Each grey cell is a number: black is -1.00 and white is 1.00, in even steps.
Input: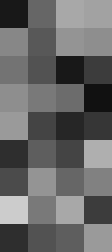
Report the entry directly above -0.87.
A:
-0.53
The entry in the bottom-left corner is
-0.64
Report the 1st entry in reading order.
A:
-0.81
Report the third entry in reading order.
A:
0.32
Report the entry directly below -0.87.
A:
-0.58
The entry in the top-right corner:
0.27
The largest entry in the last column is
0.37
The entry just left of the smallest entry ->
-0.15
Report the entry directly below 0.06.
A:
-0.10
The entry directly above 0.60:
-0.41
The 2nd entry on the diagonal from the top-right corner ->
0.16

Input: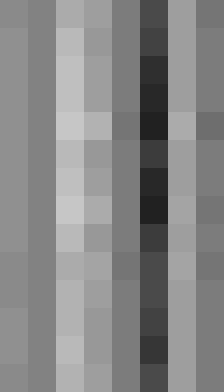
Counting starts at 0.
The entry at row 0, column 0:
0.08
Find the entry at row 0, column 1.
0.02
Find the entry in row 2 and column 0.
0.13
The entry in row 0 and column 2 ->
0.34
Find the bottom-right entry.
-0.03
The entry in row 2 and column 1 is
0.02
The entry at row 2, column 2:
0.50
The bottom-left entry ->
0.08
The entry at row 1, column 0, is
0.13
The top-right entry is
-0.08

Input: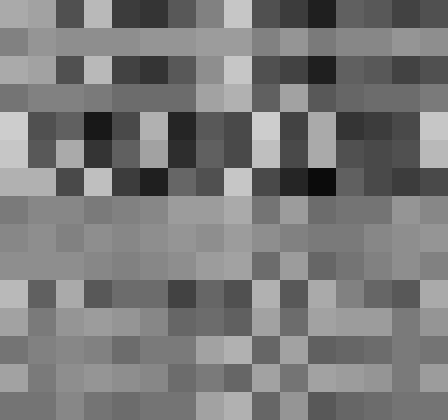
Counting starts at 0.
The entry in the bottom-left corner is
-0.09
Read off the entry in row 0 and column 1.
0.27
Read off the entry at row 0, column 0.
0.33
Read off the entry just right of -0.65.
-0.25
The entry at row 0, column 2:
-0.37
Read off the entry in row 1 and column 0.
0.01
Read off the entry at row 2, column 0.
0.33
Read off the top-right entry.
-0.37
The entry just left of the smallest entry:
-0.71
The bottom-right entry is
-0.09
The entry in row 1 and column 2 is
0.11
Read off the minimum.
-0.91
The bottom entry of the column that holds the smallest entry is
-0.31
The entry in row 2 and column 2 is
-0.37

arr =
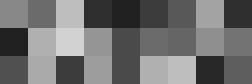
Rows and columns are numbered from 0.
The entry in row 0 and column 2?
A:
0.49
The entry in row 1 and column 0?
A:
-0.74
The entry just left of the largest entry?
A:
0.38
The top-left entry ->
0.07
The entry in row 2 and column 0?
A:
-0.37
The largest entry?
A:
0.65
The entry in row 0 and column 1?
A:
-0.16
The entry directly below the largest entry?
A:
-0.53

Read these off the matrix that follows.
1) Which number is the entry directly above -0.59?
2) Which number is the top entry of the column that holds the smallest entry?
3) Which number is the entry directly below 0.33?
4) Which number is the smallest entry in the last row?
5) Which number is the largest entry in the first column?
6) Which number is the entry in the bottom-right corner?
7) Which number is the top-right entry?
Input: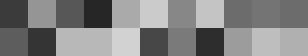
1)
0.17
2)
-0.70
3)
0.65
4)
-0.65
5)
-0.27
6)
0.38
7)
-0.15
